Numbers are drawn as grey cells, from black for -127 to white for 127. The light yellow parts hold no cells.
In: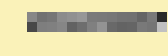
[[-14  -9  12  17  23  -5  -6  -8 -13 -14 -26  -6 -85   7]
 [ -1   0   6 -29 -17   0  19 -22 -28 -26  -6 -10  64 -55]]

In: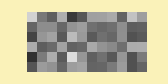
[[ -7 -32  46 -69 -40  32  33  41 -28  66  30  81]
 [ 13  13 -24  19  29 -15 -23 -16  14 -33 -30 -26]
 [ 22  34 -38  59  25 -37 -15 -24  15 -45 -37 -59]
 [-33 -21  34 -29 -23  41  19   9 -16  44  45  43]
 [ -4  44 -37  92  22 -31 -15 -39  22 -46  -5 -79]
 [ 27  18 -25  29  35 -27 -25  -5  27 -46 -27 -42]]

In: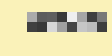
[[-35 -32 -70 111  38 -64  -7  42]
 [-71  87  32 -58  70  60 -65 -63]]

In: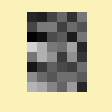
[[ -95  -59  -24  -78   -8  -88]
 [  -6   -4  -63  -20  -44  -57]
 [-110  -52  -37  -99  -10 -125]
 [  48   -6  -16   34  -89   82]
 [  48   18  -68   16  -73   -9]
 [ -68  -32  -53  -64  -17 -106]
 [ -21  -41  -16  -16  -36   11]
 [  39    4  -27   27  -87   52]]

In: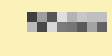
[[ 30 -41  94  51  71  63  63 -64]
 [-55  87  -5 -10 -37  35 -28  58]]

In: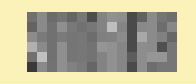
[[ 10 -20 -11 -26  -8 -50   3  17  14 -53 -29  11 -10 -17 -15]
 [ 10 -14  15  -7 -14  -8   3  62   5 -53   9  11 -18   7 -28]
 [ -5 -14  -5 -10  -8 -18   0   2  12 -53  40  11   1 -24  12]
 [ 10 -14  15 -10  -8 -12  21  17   6 -53  13  11 -48  -9  48]
 [ 64 -14  15 -10  -8 -12   3  17   6 -35  13  22  21  -9 -14]
 [ 10 -13  15   1  -5 -25   3  17   6 -53  13 -17 -10  -9 -70]]

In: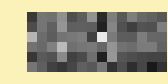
[[ -10  -14   16  -48  -34   18  -85   -1  -38   -1  -23  -30  -41  -70]
 [ -10  -31   21  -32  -31  -33  -93    6  -46  -64  -44  -47   -1  -51]
 [ -19  -34  -11   -7   -2  -62  105   -5  -34  -35   -2  -24  -25   52]
 [ -22    0   58  -15   -9   -6  -25   20  -13  -19   -4   -4  -29  -13]
 [ -37  -45   10  -62  -52  -16  -96   23  -42  -49  -55  -59  -59  -72]
 [ -32  -62  -72  -57  -31  -39   -9  -77  -49  -81  -57 -102  -77  -10]]

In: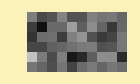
[[ -54  -43    3  -44  -43    0  -10   -7  -25   -2]
 [-111  -21  -21   30  -33   13  -26  -71  -23  -66]
 [ -18  -16  -66    0   19  -46  -69  -59   -8  -75]
 [ -57  -31  -25  -14   -6   -3  -46  -41   -8  -56]
 [  -4  -52   -1 -103  -86  -33   13   12  -84   66]
 [ -26  -49  -10  -60  -20   -5  -26   -9  -19  -10]]

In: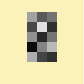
[[ -37  -12   34]
 [  97  -78  -55]
 [ -86  -10   17]
 [   4   57 -115]
 [ -59  -78   45]]
